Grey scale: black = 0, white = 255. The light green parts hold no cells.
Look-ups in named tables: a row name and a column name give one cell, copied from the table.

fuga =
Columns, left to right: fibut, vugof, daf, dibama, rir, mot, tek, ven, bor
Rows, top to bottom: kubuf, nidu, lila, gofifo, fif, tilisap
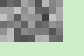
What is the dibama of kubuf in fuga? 164
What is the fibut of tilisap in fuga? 179
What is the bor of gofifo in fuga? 136
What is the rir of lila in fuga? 147
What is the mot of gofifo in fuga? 99
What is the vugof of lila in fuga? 155
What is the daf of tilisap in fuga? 88
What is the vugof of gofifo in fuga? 124
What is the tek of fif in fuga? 123
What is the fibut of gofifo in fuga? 111
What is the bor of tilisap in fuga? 104
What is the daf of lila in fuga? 94
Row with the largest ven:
lila

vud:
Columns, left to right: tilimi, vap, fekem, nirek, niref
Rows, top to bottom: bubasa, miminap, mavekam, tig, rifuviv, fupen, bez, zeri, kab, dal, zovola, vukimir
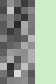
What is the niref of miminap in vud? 138
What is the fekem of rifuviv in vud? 83
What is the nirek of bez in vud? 169
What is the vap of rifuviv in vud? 59
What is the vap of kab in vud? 172
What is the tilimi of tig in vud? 89
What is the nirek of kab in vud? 144
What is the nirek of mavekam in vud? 54
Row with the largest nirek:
dal

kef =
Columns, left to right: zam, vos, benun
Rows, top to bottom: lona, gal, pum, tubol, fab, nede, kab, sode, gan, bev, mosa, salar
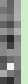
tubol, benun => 139
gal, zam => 115
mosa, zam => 170
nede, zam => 90
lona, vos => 99
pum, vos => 119
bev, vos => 242
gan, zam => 83
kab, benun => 144

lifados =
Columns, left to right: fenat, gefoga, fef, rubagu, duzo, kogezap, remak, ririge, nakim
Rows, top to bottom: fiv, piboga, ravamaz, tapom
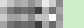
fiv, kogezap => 172
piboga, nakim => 167
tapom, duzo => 104
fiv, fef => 166
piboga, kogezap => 63
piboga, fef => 101
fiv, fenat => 219
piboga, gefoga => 122

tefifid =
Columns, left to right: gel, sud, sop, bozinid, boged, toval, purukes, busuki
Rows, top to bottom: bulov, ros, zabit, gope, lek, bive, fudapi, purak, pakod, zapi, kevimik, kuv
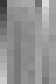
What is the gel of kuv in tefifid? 202
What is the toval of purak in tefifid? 161
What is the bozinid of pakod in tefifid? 140
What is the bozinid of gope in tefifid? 143
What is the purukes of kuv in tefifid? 121
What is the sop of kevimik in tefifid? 121
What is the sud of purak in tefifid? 138
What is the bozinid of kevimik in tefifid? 144
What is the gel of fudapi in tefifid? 147
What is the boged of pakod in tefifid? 137
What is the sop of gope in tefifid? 131
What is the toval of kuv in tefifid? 163
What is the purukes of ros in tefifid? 201
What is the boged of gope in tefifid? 143
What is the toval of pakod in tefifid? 165
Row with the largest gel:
kuv

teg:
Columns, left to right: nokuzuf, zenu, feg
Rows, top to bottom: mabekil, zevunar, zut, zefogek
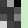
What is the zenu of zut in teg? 53
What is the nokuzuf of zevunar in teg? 51
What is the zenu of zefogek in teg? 68
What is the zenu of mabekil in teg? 161
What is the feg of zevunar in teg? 83
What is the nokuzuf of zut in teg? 84
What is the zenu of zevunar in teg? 51
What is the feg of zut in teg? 127
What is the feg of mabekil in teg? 7
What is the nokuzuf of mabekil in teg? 61
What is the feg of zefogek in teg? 57
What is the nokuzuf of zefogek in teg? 214
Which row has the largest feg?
zut

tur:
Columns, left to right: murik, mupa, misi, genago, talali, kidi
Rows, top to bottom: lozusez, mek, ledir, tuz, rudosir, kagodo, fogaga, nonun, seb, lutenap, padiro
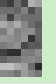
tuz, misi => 172
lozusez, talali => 177
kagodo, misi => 132
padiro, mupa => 133
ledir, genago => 111
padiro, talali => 136
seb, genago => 133
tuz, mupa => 150
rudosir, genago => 141
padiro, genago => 155
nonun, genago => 125
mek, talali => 77

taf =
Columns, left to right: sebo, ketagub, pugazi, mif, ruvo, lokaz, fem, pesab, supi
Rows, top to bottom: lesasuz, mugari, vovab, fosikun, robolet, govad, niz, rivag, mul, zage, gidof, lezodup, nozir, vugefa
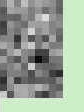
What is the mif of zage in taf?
106
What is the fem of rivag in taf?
66
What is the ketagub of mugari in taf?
163
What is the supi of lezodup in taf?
132
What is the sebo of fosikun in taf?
62
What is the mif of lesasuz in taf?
190
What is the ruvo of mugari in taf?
126
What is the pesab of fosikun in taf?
131
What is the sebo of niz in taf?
170
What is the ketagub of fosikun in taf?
147
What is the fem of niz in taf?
160
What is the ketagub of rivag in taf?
154
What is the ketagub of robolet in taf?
132
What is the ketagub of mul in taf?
115

